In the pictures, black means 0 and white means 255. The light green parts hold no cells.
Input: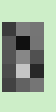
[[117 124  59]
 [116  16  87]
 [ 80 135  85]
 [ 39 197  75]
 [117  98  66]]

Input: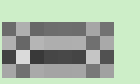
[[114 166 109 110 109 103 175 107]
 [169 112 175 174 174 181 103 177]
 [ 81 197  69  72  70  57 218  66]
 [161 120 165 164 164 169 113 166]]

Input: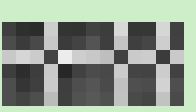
[[ 64 214  55  54 216  61  66  51  52 205  44  47  63]
 [ 65 206  70  63 196  62  84  67  59 200  73  59  76]
 [201  59 204 202  65 190 200 206 236  67 203 214 200]
 [ 65 204  67  68 203  73  76  65  39 201  61  45  62]
 [ 78 210  76  79 193  74  85  78  62 202  63  53  78]
 [ 74 194  69  74 194  80  88  82  63 187  78  67  78]]

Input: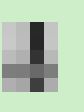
[[196  40 187 199]
 [197  39 188 201]
 [184  51 176 187]
 [125 105 124 125]
 [172  62 166 175]]

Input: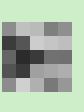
[[143 127 186 192 141]
 [190 197 205  85  60]
 [112 113  58  43 101]
 [174 167 160  59  83]
 [151 121 176 208 140]]

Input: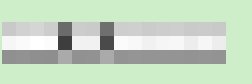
[[201 203 202 206 205 203 207 206 111 202 204 107 205 213 209 201]
 [237 246 237 247 245 241 248 251  74 241 241  62 252 255 250 246]
 [147 148 147 148 148 148 149 147 170 146 145 170 142 143 146 144]]

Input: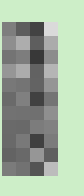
[[218  67  93 126]
 [171  94 173 142]
 [140  56 125 116]
 [181  98 172 150]
 [149  99 116 120]
 [116  65 128 106]
 [143 112 113 114]
 [129 124 105 106]
 [123  64 121 105]
 [ 95 150 105  99]
 [188  84 114 123]]
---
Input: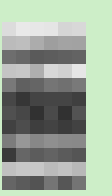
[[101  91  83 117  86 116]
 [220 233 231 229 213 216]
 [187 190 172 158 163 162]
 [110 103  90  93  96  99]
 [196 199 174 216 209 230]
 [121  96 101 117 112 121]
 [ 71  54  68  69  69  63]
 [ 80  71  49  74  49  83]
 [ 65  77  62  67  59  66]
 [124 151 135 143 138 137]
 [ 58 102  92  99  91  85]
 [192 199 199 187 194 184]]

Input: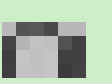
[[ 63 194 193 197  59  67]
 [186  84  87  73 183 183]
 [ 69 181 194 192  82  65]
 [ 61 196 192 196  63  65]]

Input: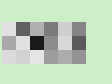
[[218 210 229 157 172 147]
 [224  97 175 123 207 133]
 [168 225  25 140 216  90]]

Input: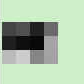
[[187 205 134 162]
 [ 68  80  33 106]
 [ 31  15   9 164]]

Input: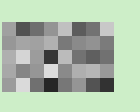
[[155 218 112  38 119 149  83  50]
 [160  82 110 148 192  92 114 200]
 [151 165 161 177 121 138 146 123]
 [175 213 156  54 187 114  95 113]
 [168 133 150 220 138 175 182 153]]

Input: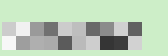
[[247 158 175 171  91 186 206  53  60 210]
 [204 241 154 113 204 190 105 139 208  97]]

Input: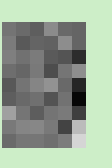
[[106 118 118 111 124 213]
 [116 106  94 139 105 101]
 [123  89 100  97 141 101]
 [127 113 123  90  84  44]
 [110 102 121  77 117 142]
 [ 88 116 133 146 105  37]
 [ 94 105 112  83 114   7]
 [160 117  93 116 122  63]
 [121 133 135 121  67 187]]
